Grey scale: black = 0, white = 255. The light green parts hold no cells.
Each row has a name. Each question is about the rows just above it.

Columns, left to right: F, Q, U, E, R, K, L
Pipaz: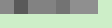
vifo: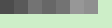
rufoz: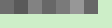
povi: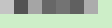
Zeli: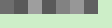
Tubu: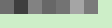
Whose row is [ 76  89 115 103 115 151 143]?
vifo
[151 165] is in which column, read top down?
K

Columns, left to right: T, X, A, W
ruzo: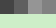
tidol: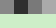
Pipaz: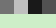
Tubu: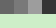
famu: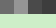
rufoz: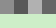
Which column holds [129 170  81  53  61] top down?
W
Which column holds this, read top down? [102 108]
T
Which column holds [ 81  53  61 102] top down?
W
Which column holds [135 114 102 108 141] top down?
T

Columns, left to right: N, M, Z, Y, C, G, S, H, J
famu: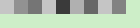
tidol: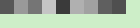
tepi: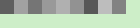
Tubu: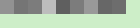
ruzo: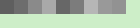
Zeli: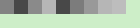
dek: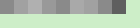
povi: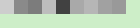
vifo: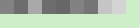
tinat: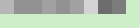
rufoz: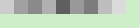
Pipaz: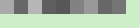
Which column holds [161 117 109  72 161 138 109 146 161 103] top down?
M
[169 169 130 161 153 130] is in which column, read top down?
G
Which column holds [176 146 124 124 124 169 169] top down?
G
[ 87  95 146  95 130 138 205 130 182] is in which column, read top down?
N
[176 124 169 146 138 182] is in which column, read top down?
Z
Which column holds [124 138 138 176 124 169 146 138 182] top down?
Z

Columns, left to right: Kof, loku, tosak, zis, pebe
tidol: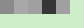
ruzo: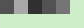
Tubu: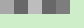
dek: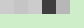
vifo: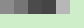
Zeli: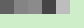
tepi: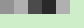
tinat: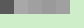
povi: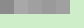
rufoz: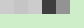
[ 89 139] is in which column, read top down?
Kof
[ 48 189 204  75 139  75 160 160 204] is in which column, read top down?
tosak
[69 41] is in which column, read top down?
zis
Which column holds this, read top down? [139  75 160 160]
tosak
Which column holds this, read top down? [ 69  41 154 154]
zis
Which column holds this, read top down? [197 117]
loku

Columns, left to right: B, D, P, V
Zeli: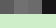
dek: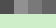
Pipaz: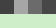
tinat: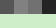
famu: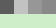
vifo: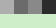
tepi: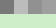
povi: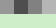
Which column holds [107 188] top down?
D
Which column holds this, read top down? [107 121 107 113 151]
P
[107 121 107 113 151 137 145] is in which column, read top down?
P
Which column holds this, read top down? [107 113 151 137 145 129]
P

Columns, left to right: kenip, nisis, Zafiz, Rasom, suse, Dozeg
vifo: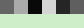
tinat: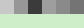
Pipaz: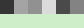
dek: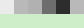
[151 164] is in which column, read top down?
nisis
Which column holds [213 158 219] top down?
Rasom
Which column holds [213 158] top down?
Rasom

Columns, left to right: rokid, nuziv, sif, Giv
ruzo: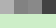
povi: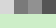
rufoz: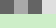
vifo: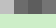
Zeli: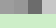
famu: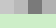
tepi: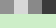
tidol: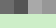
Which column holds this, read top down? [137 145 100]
sif
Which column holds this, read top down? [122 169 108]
nuziv
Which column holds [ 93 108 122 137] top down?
sif
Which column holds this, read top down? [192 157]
rokid
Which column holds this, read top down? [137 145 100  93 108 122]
sif
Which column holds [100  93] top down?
sif
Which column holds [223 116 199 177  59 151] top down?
Giv

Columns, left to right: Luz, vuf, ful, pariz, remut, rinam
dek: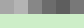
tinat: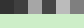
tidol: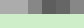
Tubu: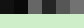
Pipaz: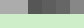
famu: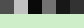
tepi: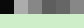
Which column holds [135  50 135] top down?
rinam
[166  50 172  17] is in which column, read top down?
Luz
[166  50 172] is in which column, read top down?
Luz
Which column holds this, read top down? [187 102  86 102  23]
remut
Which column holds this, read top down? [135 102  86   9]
ful
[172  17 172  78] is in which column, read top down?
Luz

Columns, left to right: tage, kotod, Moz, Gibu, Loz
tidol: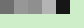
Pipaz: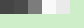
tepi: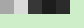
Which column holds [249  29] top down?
Gibu
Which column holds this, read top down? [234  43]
Loz
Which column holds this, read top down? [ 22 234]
Loz

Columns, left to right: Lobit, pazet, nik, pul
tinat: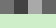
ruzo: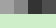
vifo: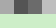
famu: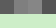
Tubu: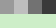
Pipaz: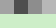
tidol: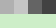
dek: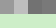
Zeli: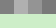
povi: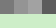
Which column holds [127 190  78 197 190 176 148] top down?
pazet
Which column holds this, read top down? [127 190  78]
pazet
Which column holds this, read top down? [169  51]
nik
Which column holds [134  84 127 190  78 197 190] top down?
pazet
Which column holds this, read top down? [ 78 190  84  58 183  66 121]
pul

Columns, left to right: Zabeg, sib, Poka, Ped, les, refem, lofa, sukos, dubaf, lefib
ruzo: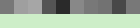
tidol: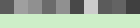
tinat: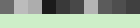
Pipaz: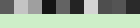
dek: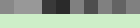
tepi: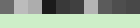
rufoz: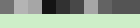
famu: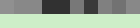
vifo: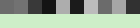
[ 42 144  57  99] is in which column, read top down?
les
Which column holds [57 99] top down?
les
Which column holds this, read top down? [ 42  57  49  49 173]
les
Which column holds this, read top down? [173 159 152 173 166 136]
Poka
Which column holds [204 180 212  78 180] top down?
lofa
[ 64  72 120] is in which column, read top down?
refem

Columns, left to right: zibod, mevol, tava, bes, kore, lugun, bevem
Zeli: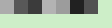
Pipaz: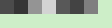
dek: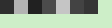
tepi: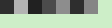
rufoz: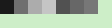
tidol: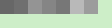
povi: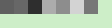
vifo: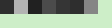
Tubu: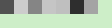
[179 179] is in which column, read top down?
mevol
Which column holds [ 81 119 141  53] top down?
kore

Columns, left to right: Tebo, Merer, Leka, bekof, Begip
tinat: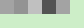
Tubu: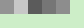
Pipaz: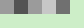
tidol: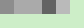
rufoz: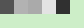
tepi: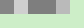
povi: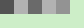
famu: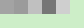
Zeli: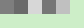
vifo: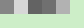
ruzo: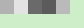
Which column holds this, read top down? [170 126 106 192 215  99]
Leka
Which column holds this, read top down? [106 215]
Merer
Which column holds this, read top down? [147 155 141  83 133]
Tebo
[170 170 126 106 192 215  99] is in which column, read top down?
Leka
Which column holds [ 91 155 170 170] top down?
Leka
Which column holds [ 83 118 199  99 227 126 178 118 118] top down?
bekof
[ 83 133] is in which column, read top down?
Tebo

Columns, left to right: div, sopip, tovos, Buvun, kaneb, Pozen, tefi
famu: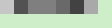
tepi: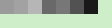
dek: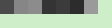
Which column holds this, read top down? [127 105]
Buvun
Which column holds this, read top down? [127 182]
tovos
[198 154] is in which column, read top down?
div

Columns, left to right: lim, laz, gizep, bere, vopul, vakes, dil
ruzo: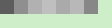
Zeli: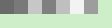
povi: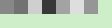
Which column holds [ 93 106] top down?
lim
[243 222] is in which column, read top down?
vakes
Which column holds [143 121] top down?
laz

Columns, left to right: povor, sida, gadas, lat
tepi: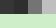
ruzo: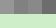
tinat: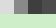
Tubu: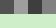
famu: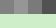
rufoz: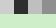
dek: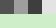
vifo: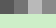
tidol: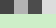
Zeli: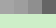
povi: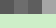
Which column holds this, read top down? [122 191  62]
gadas
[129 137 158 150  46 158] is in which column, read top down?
sida
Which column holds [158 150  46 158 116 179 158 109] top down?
sida
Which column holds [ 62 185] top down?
gadas

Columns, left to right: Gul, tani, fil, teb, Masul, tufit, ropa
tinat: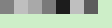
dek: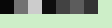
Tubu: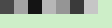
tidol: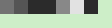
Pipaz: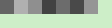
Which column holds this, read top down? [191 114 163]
tani
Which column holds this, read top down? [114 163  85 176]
tani

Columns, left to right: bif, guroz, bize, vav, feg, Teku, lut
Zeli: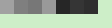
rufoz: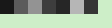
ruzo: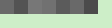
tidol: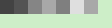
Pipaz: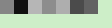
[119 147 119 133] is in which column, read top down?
bize
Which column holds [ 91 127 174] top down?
feg

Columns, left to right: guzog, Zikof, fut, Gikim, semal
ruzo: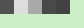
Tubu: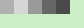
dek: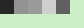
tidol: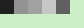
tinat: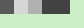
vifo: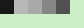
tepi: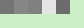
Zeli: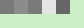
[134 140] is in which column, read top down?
Zikof
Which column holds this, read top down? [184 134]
Zikof
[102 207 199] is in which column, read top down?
Gikim

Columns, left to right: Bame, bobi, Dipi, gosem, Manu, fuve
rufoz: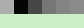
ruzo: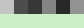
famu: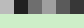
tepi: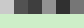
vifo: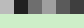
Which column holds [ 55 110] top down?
Dipi
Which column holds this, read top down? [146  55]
fuve
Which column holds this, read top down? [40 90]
Manu
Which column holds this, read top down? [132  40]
Manu

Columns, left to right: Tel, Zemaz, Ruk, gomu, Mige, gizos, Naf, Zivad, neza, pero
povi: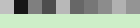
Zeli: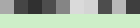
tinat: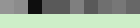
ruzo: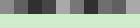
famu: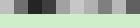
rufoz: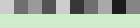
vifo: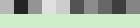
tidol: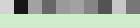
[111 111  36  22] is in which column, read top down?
Zemaz
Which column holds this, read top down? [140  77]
Zivad
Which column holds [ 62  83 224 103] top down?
gomu
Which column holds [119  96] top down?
neza

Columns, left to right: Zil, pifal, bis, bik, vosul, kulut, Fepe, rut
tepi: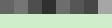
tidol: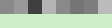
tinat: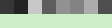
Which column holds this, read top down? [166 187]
rut
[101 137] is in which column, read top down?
Zil
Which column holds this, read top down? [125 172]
Fepe
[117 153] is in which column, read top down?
pifal
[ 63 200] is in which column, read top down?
bis

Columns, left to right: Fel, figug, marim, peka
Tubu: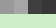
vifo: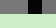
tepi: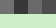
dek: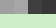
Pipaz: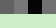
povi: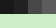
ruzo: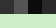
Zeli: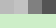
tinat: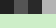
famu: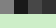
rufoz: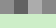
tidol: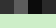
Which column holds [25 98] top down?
figug
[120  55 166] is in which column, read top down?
figug

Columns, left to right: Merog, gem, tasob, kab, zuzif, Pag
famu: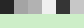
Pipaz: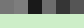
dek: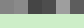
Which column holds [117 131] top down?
Merog
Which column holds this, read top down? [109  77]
kab
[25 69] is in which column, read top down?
tasob

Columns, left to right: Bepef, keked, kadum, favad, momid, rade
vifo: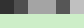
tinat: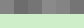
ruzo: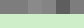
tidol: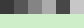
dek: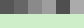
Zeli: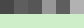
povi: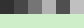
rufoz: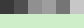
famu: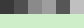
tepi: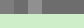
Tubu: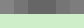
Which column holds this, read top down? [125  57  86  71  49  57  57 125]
Bepef
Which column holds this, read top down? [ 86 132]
momid

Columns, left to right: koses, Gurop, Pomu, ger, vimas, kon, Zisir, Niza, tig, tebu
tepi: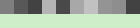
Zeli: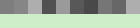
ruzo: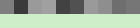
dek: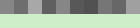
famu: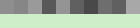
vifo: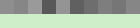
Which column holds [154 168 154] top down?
Pomu
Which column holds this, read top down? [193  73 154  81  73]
Zisir
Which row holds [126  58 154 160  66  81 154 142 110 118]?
ruzo
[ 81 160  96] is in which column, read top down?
ger
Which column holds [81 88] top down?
kon
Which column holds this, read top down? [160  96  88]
ger

